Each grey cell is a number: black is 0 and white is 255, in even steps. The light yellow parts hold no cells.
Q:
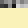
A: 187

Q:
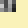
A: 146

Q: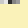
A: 131

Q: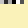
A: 253

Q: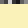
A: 95

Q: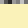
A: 194
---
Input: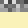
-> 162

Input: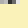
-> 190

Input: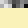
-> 231

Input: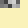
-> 135

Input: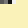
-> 118

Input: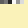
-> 119

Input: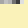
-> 193

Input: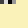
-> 222

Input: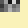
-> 115
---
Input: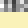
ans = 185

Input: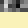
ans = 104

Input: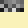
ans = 22

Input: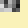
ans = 192

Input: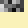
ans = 204

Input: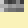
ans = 202

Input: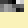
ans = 131

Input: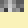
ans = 161

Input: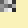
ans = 137

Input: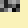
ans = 61
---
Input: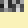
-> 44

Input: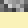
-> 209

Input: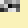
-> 10

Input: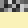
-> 78

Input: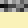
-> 69

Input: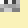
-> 158
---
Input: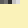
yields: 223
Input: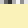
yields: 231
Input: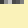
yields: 127
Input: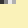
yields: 176
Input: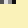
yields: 16
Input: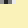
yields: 235
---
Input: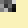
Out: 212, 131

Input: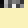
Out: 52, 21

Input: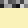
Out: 183, 31

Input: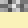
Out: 120, 164

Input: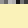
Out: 59, 149

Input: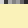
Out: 42, 212

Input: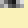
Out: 222, 140

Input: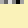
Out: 161, 174

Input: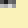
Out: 98, 190

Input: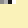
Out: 255, 139
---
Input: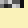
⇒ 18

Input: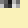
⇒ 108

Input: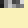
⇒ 215

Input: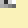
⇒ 254

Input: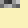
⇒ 196

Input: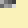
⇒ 63

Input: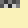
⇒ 96

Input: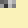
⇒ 173

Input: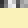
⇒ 183
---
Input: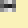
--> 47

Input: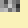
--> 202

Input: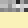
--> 233

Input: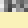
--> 147

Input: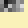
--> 122

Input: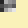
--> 104

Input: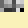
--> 90

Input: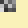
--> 77
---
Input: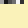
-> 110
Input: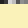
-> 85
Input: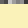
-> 128
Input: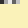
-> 234
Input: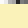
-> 38
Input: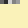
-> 211
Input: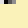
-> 6
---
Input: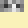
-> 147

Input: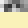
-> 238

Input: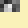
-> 105

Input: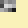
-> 107

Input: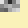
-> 225

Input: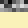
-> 49

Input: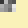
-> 54

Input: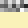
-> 195

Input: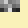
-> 151

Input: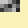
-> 196
